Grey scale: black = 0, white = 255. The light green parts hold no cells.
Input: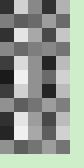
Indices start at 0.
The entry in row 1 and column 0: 126
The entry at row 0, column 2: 136
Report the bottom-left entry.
145
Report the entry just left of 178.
49
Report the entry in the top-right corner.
178
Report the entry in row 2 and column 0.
49
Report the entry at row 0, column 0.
49
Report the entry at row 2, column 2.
168
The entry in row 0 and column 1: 209
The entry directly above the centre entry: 145
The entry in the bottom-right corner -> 116
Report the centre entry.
145
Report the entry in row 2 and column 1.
228

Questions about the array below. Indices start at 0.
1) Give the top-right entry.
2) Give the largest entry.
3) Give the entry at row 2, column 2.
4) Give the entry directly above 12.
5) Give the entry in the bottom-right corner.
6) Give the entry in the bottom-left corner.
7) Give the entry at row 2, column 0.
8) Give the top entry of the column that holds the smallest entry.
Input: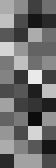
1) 111
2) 234
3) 172
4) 52
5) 75
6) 41
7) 87
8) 63

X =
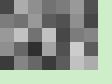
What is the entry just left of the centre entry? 114
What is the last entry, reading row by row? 172
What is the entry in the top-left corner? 71
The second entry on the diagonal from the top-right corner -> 143
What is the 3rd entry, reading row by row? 143
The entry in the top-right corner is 81
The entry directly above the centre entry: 92
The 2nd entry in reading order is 172
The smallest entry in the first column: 59
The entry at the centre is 193

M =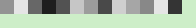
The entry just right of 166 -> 136
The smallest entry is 30
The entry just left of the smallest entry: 103

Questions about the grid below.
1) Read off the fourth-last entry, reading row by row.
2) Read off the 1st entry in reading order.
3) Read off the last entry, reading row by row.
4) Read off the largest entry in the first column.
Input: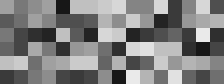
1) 225
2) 160
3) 111
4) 192

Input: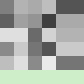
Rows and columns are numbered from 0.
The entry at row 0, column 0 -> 127
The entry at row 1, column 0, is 96
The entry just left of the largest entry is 138
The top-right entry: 84
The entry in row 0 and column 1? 179
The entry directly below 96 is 223
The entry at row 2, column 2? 106
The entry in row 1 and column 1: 160
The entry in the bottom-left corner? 190

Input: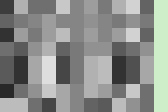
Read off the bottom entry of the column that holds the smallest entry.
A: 188
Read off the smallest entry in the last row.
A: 70
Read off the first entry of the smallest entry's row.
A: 40
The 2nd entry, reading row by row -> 177
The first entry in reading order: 61
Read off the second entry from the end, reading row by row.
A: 145
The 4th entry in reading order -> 111
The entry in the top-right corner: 99
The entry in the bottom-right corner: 111
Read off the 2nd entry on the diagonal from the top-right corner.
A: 145
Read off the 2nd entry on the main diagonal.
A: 121
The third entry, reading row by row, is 111

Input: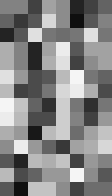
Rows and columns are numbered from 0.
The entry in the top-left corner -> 130
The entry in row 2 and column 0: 35
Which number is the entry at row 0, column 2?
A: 65
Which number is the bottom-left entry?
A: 87
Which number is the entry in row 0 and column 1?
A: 130
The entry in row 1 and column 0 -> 99
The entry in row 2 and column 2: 224
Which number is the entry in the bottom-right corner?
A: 109
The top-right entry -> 99
